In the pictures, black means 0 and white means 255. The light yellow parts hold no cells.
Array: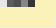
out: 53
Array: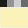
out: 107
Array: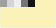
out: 19
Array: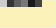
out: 67
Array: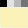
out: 116
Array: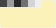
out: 240
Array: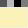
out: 124
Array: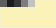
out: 194
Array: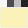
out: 35
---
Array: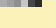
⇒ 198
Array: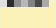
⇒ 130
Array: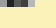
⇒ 89
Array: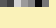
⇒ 130
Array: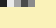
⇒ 165
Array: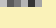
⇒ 181
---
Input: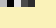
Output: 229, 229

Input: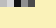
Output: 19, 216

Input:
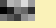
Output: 117, 219

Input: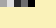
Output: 41, 224

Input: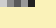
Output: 90, 206

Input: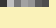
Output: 162, 192
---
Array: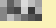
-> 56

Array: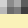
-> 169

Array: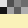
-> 134

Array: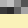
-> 139

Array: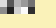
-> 153

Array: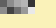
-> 181

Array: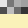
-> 174

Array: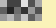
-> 153
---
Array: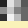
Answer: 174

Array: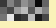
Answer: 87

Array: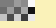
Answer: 155

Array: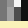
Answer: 245

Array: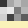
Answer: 194

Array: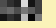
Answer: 32
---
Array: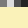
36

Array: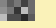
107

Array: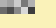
177

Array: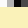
73

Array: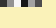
77

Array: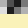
120

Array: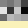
65

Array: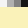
21

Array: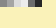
39
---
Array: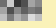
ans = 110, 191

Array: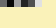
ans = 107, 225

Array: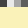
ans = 66, 93

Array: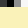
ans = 57, 247

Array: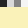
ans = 35, 245

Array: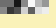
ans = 110, 237

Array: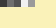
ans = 58, 154
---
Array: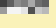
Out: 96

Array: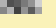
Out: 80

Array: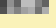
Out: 144

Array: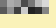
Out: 172

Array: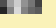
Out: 162

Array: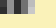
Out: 145
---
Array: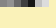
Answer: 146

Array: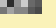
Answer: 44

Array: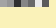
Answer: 150

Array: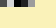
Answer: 214

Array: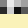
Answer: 234

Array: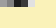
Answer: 129

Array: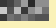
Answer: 68
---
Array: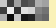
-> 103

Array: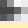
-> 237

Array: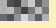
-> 176

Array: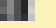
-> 194

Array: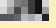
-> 34

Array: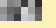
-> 102

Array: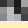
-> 67
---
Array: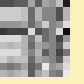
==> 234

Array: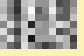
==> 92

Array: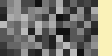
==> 87

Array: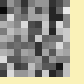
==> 190

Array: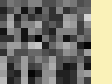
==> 63
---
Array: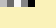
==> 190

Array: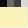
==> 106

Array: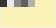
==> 178

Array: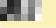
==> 223

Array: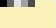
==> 161

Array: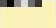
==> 137
